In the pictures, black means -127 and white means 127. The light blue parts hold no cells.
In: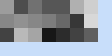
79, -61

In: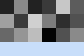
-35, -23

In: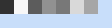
38, -78

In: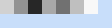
120, 81

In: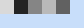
-30, 89

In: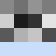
-3, -38

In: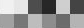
-59, 33

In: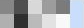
-4, 48
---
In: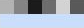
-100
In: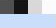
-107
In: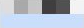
-64
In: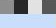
-88
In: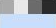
-85
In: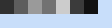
-110
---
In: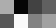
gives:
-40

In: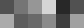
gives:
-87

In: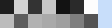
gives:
-109

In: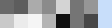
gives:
84

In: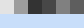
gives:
0

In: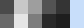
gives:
-75
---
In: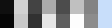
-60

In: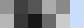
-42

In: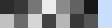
-9

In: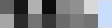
49

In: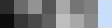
19

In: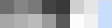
-7

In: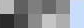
-1

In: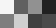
17
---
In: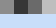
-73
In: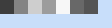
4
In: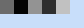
-124
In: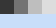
-12
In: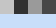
-78
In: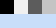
112
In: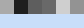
-97
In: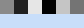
-95
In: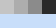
45
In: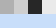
78
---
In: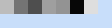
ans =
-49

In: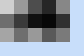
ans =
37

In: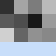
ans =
27

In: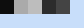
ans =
-114

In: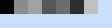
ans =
33

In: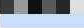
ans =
25

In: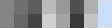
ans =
-59

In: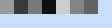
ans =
-6

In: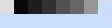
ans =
-98
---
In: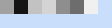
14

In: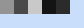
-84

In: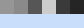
-69

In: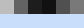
-47

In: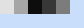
-3

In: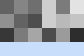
-4

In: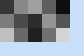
-113

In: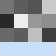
-86
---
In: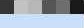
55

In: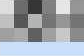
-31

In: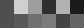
-15

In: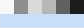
89

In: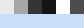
-74

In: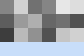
17
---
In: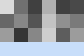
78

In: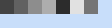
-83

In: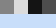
91

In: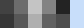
47

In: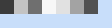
97

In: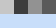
-66

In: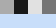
-103

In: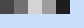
84

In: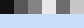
104

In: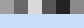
-42
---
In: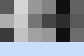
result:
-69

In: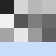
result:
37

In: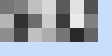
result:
13

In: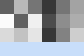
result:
90

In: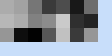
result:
22

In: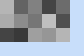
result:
-59

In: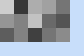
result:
-34

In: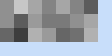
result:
-25

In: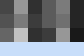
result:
-26

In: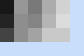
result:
-60
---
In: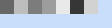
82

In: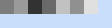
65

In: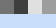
29

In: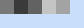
35

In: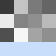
106

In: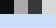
41

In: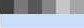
37

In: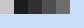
-17
